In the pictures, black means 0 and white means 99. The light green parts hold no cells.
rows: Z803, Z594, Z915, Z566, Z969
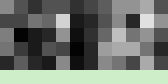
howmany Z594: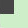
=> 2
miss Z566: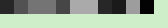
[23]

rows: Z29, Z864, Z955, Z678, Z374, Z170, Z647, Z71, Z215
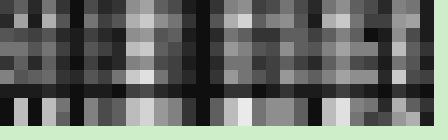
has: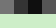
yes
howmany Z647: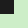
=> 12
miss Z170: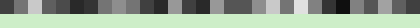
[41]
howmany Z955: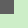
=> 6

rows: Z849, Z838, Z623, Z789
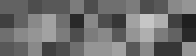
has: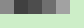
no
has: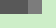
yes
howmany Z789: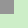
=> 3
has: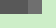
no
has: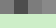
yes
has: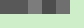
yes

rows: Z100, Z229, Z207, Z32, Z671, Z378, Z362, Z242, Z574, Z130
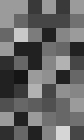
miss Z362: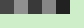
[69]
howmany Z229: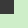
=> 0
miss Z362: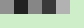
[27]
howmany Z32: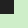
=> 3
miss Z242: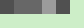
[36]
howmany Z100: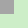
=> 0
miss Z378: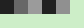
[8]

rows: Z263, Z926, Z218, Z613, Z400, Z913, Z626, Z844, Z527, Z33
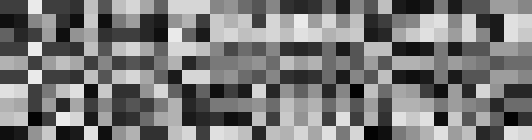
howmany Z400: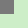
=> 5
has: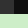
yes
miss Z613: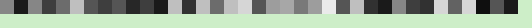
[28]
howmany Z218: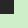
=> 3

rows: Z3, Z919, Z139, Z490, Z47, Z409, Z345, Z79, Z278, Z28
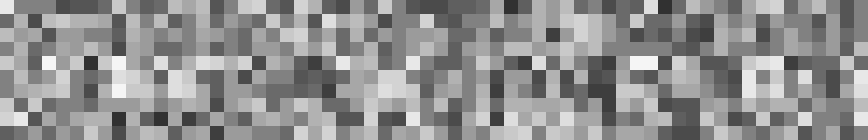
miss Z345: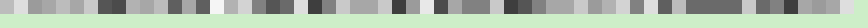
[55]
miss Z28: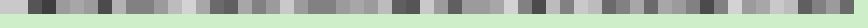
[45]
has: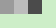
yes
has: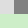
yes

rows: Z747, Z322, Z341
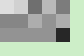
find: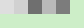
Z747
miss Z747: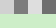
[72]
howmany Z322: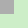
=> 2
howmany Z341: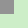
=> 4

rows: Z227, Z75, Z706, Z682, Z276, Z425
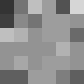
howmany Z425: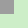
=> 2
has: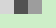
no
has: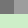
yes
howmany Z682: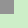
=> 5
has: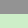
yes
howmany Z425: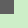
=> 3
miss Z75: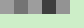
[53]

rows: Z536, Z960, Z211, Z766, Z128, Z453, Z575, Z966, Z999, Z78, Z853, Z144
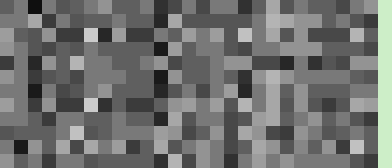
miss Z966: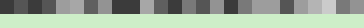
[19]
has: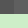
yes
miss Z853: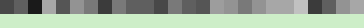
[52]
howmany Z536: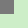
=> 9
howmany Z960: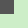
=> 7

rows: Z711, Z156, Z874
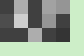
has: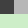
no
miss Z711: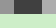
[63]
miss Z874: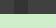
[67]
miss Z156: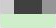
[30]
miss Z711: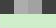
[58]
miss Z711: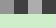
[63]
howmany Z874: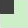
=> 3

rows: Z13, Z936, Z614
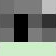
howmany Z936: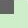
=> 0
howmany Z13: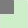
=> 2
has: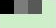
no

